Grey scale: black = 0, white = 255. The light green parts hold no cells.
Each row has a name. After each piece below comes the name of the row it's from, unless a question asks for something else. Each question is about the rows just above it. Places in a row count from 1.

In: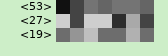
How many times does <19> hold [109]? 4
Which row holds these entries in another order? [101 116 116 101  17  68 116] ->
<53>
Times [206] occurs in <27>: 3
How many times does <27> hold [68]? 2
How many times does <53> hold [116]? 3
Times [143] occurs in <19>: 0

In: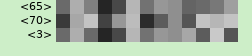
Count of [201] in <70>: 0
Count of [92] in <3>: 1

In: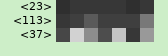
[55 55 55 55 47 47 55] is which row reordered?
<23>
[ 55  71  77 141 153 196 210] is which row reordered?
<37>
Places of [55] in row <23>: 2 3 4 5 7
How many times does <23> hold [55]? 5
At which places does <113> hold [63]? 2 4 5 6

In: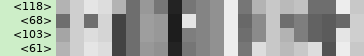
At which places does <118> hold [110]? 6 19 20
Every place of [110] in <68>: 1 3 6 17
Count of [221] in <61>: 3

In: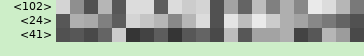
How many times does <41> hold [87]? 4
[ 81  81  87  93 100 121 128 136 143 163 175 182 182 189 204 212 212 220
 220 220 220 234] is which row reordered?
<102>
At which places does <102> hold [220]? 6 7 9 20

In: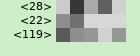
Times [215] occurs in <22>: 3
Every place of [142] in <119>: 2

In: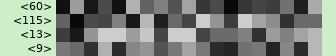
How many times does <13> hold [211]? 0
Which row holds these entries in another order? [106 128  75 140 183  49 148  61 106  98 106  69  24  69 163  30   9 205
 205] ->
<115>
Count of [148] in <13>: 1
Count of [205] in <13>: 4
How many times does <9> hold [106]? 1
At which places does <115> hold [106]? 9 18 19

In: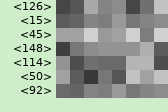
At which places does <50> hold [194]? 6 8
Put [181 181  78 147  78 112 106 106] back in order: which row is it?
<114>
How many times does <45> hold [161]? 3

